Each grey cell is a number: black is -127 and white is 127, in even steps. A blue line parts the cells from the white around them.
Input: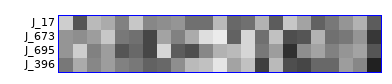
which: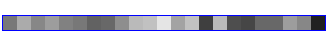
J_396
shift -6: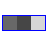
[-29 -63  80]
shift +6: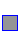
[27]
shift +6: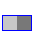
[77 -1]
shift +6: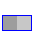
[35 77]
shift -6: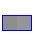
[ 8 15]
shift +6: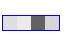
[100 113 -23  92]

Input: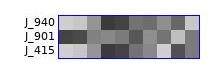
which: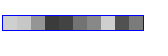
J_415
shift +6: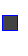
[-54]
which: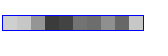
J_940
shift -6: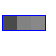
[-59  -4   2]

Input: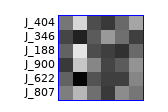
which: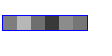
J_807
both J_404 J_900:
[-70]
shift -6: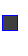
[-70]
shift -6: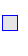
[95]
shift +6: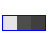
[107 -44 -58]
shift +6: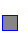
[12]
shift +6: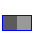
[-30  31]

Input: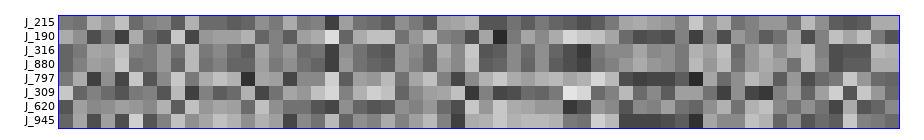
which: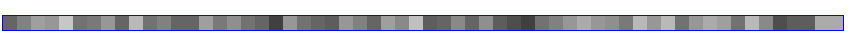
J_880
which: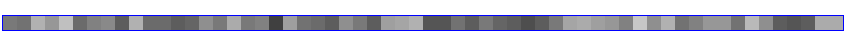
J_215
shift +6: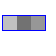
[70 -7 29]

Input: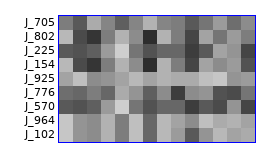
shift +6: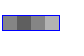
[ 11 -26  11  56]
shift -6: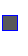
[-44]
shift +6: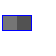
[ -4 -39]
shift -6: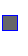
[-30]
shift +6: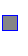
[11]
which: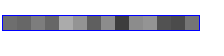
J_776

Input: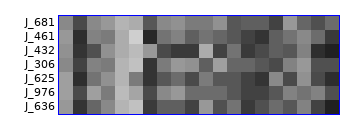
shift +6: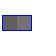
[-26  -6]
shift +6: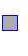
[50]
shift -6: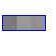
[-10  18  11]
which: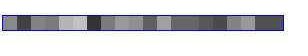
J_306
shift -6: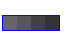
[-31 -46 -67 -81]
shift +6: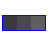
[-63 -47 -26]
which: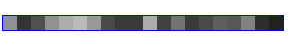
J_432

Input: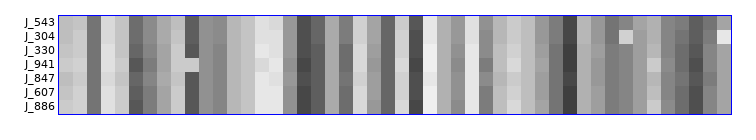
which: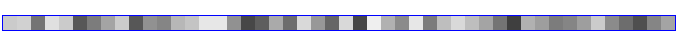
J_886

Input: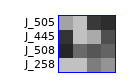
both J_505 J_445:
[65]
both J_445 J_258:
[65]
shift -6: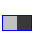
[ 59 -76]
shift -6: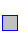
[59]

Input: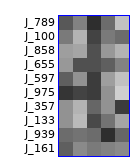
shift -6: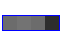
[-25 -18 -25 -87]
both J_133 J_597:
[18]

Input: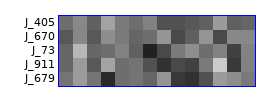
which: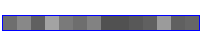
J_405
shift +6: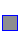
[20]
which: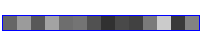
J_911
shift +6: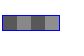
[-33  14 -33  20]
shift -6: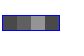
[-60 -37  14 -60]

